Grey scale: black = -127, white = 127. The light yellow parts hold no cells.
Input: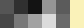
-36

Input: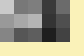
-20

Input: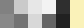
-80

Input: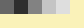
94

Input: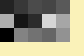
-38

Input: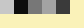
-69

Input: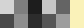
-27

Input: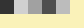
60
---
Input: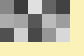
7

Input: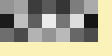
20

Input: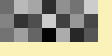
-18

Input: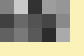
1

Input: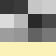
-74

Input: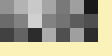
18

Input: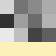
84

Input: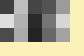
-64
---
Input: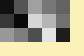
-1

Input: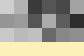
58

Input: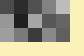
-5

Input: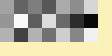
-62

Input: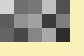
-55

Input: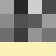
-67

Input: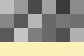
69

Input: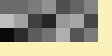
-83
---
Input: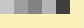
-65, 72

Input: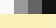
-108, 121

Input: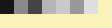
95, -105

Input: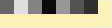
-80, -25

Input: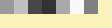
0, 26

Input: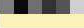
79, -2

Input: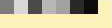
-115, -3

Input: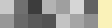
-29, 24

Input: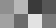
-41, 34

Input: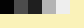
110, -124
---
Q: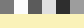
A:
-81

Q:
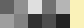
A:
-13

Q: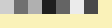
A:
107

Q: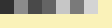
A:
-5

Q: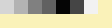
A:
-58

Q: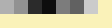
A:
-30
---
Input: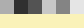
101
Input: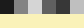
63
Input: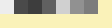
-3
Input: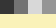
21
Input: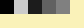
0
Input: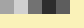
-34
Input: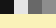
13
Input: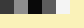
116
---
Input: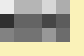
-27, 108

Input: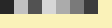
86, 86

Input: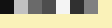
-50, 116

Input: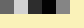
-82, 81

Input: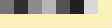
54, 88

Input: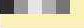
102, 102

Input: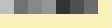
22, 63

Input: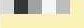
34, 117
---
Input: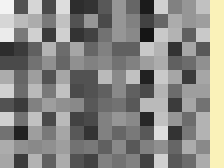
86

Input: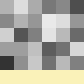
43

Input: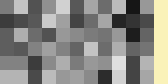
-45

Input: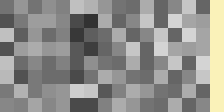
-12

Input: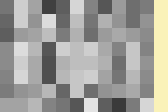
35
